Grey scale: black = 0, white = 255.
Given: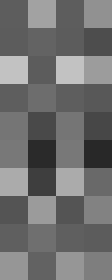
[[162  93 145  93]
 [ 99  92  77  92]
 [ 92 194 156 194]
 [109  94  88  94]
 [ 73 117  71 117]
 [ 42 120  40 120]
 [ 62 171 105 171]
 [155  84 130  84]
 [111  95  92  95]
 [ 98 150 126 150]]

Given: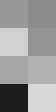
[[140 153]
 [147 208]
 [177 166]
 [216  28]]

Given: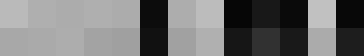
[[175 172 175 172  12 173 188   6  24  10 193   8 186]
 [170 173 163 160  17 161 176  22  49  25 171  29 168]]

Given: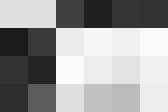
[[224  65  31  53  51 224]
 [ 57 235 247 240 249  26]
 [ 37 250 236 227 240  51]
 [ 92 223 194 188 236  45]]

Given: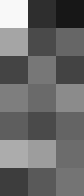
[[ 46  23 248]
 [ 74 102 165]
 [119  67  68]
 [106 139 126]
 [ 74 100  94]
 [157 108 172]
 [ 89 116  61]]

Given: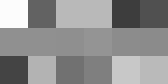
[[ 98 185 185  61  80 252]
 [144 143 148 140 139 144]
 [179 113 127 200 186  68]]

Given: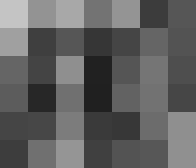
[[147 168 115 148  60  86 196]
 [ 63  86  54  69 101  83 160]
 [ 68 143  33  85 117  78 101]
 [ 39 112  32  98 114  70  92]
 [ 71 124  58  55 108 143  69]
 [112 149  64  83  87 144  61]]

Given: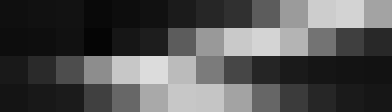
[[ 17  18   9  13  17  27  38  48  92 155 205 211 163  15]
 [ 14  17   5  22  29  92 153 201 212 180 115  63  40  13]
 [ 42  77 141 199 220 187 123  70  37  26  21  19  18  25]
 [ 24  27  64 103 169 199 197 163 102  59  38  26  22  20]]
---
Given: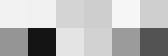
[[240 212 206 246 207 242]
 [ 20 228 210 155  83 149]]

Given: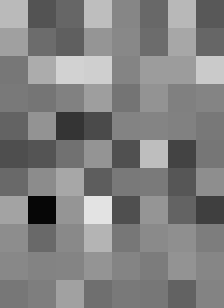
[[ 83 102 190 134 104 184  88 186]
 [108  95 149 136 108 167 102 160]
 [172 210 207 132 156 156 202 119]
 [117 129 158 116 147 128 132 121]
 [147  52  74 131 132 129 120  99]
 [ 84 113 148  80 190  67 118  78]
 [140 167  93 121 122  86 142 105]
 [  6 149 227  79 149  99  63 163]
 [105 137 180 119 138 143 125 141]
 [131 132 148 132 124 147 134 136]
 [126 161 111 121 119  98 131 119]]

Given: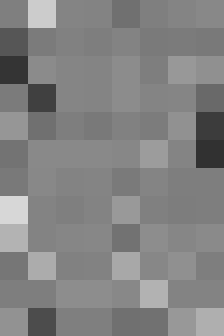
[[204 132 131 112 127 132 136 127]
 [123 129 126 131 122 123 121  86]
 [139 133 132 140 126 152 144  52]
 [ 64 133 132 140 132 133 105 123]
 [112 126 121 129 124 145  60 150]
 [137 137 137 135 156 132  49 115]
 [136 131 132 122 132 126 126 121]
 [131 127 131 153 128 125 126 215]
 [131 134 135 114 141 134 138 179]
 [172 129 130 168 135 144 126 118]
 [126 141 141 136 178 131 131 126]
 [ 76 127 127 112 113 152 175 146]]

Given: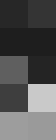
[[ 52  39]
 [ 30  30]
 [ 36  95]
 [201  62]
 [154 157]]

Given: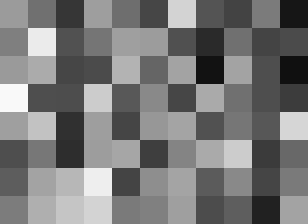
[[112  54 158 110  70 211  84  67 123  22 155]
 [235  81 117 159 156  80  42 112  68  75 127]
 [171  70  75 179 101 163  18 163  78  16 154]
 [ 78  77 204  88 137  70 170 112  78  60 249]
 [194  48 158  69 151 164  81 118  87 214 159]
 [119  45 157 166  62 132 170 204  59 104  78]
 [163 183 238  68 142 164  91 137  69 122  93]
 [175 197 211 122 128 159  76  94  33 163 124]]

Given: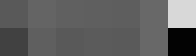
[[100  96  95  94 104 216  89]
 [ 95  89  91  90 104   3  65]]

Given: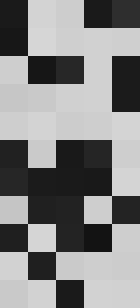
[[211 205  26  46  26]
 [214 207 209 207  23]
 [ 22  39 209  27 206]
 [201 208 209  27 198]
 [211 204 206 212 206]
 [202  25  37 206  33]
 [ 27  26  25 212  38]
 [ 32  34 206  35 197]
 [213  35  19 206  31]
 [ 31 202 206 204 210]
 [210  26 210 209 201]]

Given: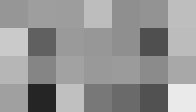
[[158 157 189 143 147 190 150]
 [ 96 154 151 143  79 188 202]
 [133 162 153 155 139 168 182]
 [ 37 192 120 106  81 234 160]]
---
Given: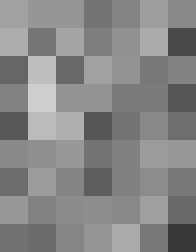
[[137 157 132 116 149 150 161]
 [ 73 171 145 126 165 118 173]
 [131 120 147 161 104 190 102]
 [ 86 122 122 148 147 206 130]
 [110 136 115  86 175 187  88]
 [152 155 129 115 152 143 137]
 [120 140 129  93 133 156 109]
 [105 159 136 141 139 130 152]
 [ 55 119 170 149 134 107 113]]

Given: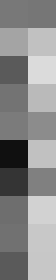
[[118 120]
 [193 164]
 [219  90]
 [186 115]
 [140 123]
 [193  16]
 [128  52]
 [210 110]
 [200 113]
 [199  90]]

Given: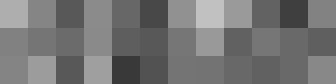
[[130  63  98 154 193 145  72 103 139  88 133 174]
 [ 95 105 118  97 153 118  88  94 138 107 117 129]
 [136 105  97 104 115 116  82  57 159  88 156 132]]

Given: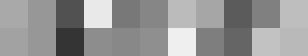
[[190 128  91 166 187 134 120 233  81 151 169]
 [185 194 101 126 239 143 136 141  52 151 162]]

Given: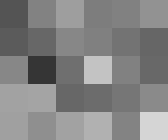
[[146 129 125 158 130  84]
 [102 115 128 135 103  91]
 [104 129 195 111  53 135]
 [138 118 108 103 164 162]
 [213 131 177 162 143 160]]

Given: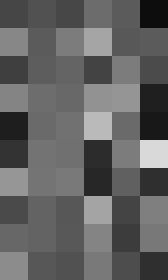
[[ 13  91 108  71  81  70]
 [ 91  88 165 124  91 135]
 [ 75 124  67 100  93  63]
 [ 31 149 146 104 109 132]
 [ 24 106 186 113 106  30]
 [217 124  44 112 115  51]
 [ 47  96  39 121 116 150]
 [127  68 164  87  99  74]
 [120  60 132  88  99 103]
 [ 47  77 121  81  87 140]]

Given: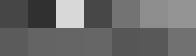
[[148 141 115  71 216  48  70]
 [113  88  86 102 101 100  91]]

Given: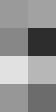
[[162 154]
 [ 45 135]
 [183 225]
 [108 151]]

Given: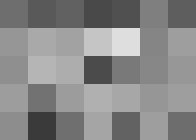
[[ 94 127  80  73  97  89 110]
 [158 133 222 197 162 169 150]
 [151 135 121  75 173 181 143]
 [158 150 167 176 156 114 157]
 [109 158  98 165 111  58 141]]
